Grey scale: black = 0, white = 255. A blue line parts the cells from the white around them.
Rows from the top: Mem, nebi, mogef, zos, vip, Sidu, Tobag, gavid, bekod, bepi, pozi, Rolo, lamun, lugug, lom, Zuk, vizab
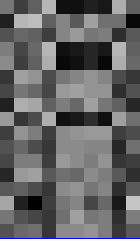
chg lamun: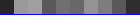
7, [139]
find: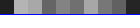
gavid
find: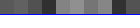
lugug
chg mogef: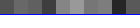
9, [46]
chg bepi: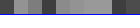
1, [62]
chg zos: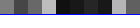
4, [182]
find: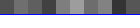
mogef

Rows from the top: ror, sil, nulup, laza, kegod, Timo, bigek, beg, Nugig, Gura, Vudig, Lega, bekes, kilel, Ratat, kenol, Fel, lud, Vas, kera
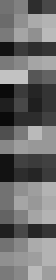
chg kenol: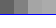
4, [179]
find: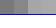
kegod
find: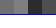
ror
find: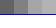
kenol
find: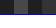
beg

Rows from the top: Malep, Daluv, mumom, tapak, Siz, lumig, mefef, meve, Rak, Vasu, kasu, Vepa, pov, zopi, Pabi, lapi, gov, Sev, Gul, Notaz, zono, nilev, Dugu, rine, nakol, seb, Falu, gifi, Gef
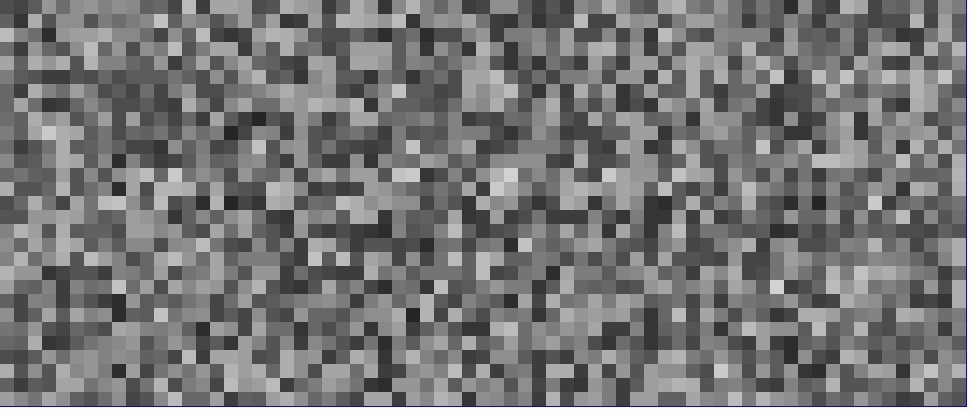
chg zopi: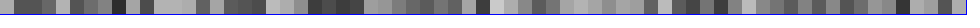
22, [136]
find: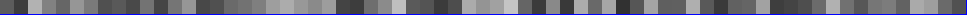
mefef
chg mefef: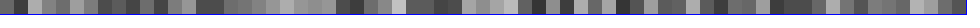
53, [103]
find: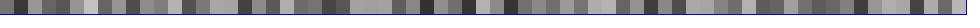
tapak
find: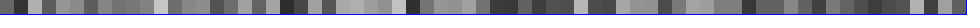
Daluv
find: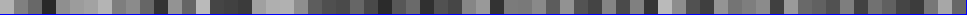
mumom

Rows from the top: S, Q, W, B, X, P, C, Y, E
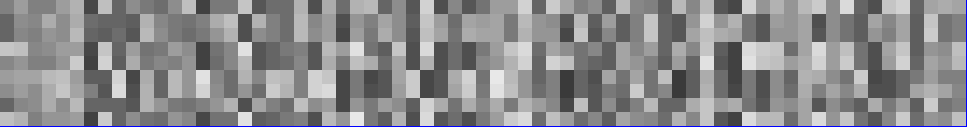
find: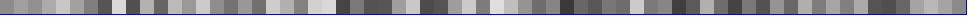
C
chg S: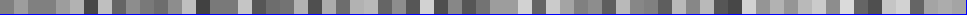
21, [109]
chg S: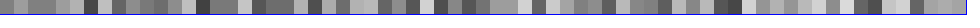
59, [203]

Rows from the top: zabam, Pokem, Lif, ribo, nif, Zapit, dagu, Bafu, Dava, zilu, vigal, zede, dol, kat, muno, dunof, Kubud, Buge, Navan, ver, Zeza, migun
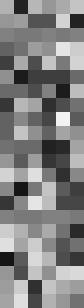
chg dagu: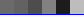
2, [106]
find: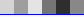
dol
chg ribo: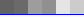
2, [113]
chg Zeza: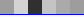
2, [204]

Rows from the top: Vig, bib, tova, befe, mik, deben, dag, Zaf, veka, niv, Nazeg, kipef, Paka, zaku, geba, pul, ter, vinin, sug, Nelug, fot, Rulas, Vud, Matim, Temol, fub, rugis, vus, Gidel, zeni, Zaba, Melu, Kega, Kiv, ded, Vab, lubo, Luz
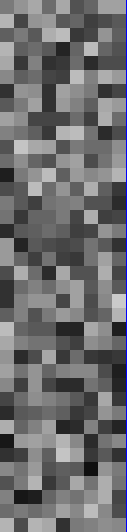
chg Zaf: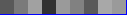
7, [95]
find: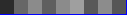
fot
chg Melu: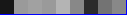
4, [148]
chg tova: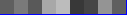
4, [174]

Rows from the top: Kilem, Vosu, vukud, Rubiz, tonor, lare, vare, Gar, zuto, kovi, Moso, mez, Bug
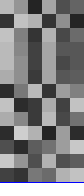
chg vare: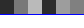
4, [52]
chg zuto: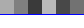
2, [135]
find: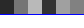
vare
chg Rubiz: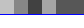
1, [186]

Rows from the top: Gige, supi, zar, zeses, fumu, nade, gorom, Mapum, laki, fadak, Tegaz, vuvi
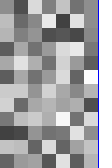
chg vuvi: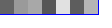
3, [162]
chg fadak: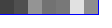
2, [72]
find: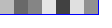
supi
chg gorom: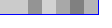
6, [136]

